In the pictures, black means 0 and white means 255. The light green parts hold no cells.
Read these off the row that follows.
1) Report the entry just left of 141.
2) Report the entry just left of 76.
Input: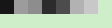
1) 156
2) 44

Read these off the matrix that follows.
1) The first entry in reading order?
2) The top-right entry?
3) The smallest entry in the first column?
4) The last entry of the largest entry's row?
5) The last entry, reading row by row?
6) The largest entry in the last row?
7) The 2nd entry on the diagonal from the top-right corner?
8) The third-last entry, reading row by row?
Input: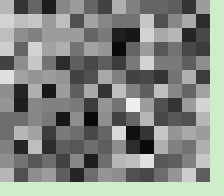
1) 182
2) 156
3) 66
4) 211
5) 94
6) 205
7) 169
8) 149

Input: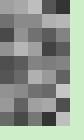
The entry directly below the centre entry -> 176
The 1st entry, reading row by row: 160
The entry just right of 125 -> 131
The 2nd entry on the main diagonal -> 138
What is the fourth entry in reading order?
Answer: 85
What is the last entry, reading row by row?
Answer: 190
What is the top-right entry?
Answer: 52
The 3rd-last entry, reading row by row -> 119
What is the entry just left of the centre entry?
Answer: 92
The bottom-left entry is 105
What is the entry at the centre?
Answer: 131
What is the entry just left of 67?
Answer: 160
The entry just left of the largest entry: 105

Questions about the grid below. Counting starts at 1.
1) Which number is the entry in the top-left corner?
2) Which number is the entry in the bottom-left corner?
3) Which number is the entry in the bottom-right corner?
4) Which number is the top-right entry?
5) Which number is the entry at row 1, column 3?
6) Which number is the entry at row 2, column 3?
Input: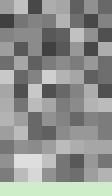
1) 158
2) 124
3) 179
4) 104
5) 72
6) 131
